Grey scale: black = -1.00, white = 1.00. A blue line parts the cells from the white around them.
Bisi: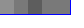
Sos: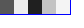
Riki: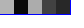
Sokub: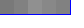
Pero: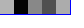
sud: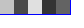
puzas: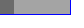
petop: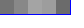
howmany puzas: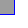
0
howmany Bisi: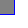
0

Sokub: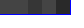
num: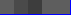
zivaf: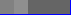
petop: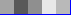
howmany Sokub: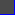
0
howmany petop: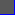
1
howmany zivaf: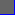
3
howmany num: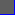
3
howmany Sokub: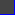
3

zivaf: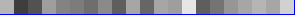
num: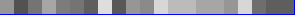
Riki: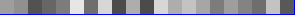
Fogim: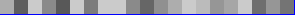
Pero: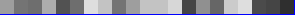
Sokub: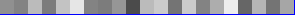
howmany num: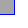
3
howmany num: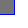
2
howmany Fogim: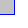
0
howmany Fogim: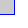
6
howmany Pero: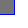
2
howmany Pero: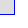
2
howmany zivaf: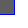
2

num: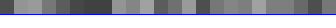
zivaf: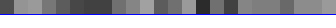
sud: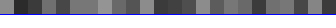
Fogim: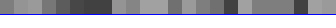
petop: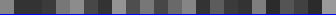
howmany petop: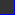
5
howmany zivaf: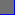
3
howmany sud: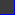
4
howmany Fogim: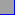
4

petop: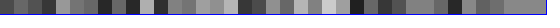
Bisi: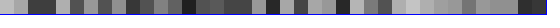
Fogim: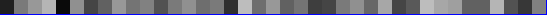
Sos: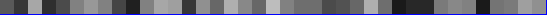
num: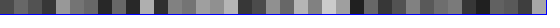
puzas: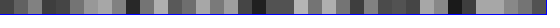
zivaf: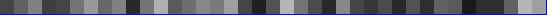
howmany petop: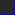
3
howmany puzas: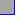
5

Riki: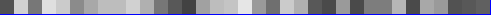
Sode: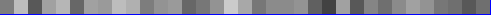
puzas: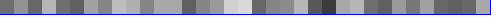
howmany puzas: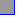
2
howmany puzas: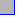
3

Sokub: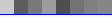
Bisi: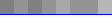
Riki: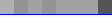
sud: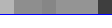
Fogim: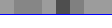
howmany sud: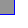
3
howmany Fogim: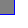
1
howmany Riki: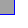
4
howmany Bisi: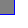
2

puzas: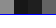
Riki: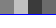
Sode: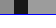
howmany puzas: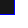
1
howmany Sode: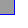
2

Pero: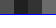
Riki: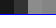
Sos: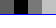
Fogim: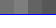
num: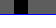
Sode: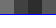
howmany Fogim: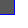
1
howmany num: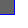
0

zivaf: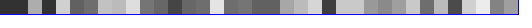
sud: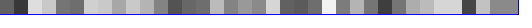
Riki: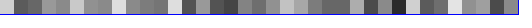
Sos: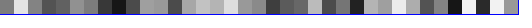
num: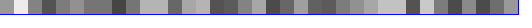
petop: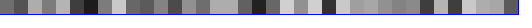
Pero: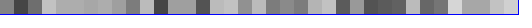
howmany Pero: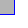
1
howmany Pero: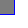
3

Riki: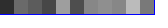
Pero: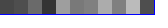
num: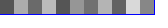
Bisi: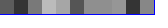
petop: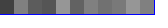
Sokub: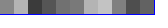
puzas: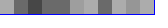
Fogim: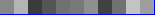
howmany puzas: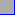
4
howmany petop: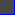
0
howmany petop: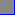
0
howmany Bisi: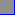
2

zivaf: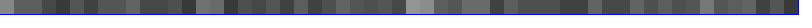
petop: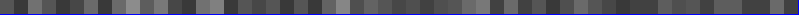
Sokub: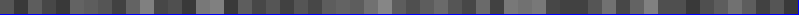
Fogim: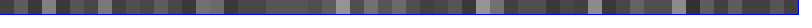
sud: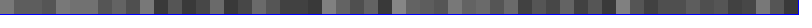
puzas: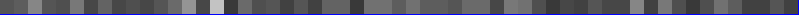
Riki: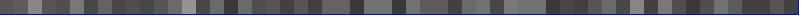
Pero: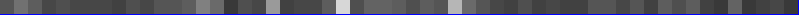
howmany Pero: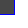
12
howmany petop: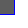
4
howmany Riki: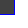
8

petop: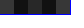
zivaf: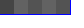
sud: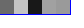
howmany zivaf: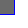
0
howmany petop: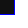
2
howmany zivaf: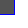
2

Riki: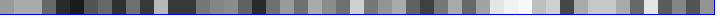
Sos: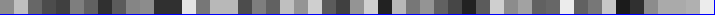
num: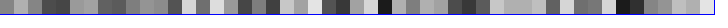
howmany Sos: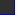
4
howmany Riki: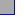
7

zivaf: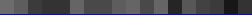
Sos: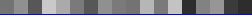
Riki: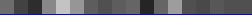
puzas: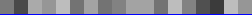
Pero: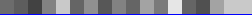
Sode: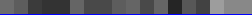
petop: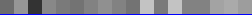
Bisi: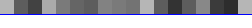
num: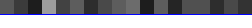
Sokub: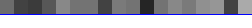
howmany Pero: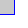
3
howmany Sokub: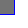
4
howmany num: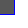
1
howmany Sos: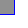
2
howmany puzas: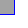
3
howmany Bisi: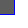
4

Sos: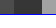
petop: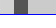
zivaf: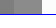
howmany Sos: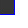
2
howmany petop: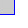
2
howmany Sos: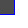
1
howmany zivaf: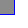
2
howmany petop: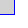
1

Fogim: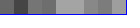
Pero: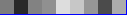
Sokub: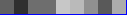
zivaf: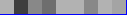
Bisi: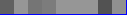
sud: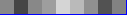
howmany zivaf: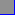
0
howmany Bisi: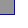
4

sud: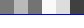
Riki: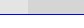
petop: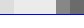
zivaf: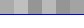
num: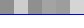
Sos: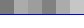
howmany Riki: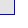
2
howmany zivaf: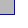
1
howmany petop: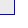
3
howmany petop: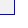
0
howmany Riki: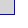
4
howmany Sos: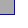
2

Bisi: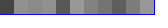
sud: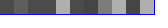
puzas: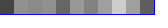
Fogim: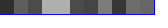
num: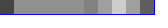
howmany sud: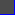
4
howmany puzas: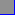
2
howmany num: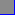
0

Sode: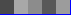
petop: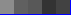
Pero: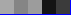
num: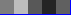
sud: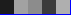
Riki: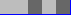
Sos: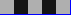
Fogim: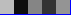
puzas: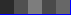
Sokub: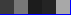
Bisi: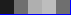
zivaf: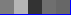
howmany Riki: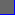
2
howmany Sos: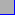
3

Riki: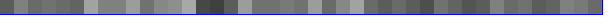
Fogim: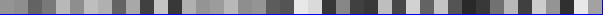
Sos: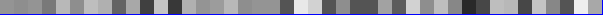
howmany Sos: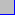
3
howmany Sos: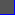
5
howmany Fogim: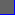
3
